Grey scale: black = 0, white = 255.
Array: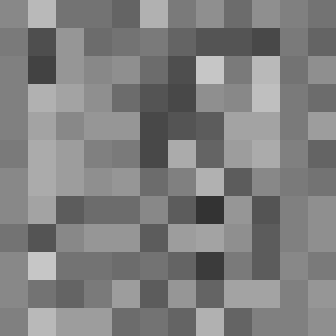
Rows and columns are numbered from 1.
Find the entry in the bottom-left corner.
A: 128
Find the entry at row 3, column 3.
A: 150
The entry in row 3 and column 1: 128
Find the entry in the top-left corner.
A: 136
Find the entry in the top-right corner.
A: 115
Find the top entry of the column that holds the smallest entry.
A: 143
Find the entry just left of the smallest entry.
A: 92
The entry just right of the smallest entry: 150
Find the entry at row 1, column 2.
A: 185
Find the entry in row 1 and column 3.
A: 115
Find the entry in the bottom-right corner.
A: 143
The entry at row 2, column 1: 122
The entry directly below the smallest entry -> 163
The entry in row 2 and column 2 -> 78
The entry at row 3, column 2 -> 66
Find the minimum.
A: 51

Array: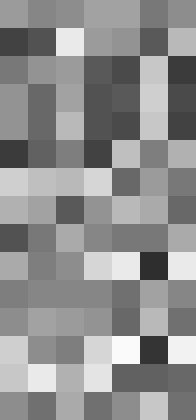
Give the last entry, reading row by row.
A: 112
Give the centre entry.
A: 147
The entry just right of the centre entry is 185
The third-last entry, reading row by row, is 141
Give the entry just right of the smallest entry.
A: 234
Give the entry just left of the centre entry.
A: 89
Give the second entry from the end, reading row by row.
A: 199
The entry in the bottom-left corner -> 141
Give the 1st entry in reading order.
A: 155
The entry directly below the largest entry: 97
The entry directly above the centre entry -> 214
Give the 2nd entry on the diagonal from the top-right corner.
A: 89
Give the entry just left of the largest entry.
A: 214
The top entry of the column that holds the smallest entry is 120
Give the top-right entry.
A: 141
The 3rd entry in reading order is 141
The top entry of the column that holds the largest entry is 162
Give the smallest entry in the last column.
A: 59
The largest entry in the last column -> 242
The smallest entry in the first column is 59
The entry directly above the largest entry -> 104
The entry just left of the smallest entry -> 234
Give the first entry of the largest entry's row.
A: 207
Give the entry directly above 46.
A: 120
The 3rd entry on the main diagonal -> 155
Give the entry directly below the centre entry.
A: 134

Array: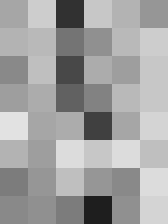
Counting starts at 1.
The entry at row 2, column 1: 179
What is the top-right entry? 150
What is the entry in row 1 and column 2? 205
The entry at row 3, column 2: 191
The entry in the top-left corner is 166
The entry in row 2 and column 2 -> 185
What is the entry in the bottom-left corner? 137
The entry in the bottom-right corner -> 212
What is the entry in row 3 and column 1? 137
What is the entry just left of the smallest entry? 124
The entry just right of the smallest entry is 144
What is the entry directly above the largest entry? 158
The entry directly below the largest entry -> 179
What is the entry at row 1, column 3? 49

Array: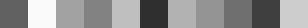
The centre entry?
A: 47
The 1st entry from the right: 205
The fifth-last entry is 177

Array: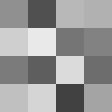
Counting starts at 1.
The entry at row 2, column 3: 117
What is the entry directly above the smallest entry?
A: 219
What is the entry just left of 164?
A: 65
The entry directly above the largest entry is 80
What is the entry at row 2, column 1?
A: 207

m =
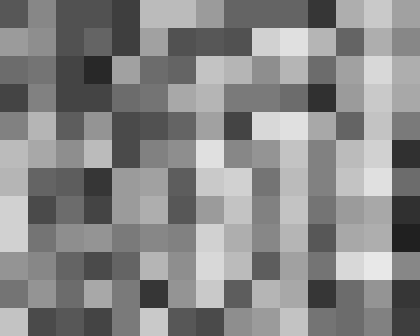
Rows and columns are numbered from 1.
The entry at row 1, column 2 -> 135
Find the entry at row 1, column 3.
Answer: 81
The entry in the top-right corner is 161
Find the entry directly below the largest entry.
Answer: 148
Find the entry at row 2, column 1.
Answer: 155
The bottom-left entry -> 195
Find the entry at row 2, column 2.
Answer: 142
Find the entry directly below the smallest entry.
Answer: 135
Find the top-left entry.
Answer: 87
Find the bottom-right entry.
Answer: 62
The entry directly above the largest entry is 174
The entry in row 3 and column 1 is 108
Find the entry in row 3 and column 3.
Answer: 68
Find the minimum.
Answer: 32
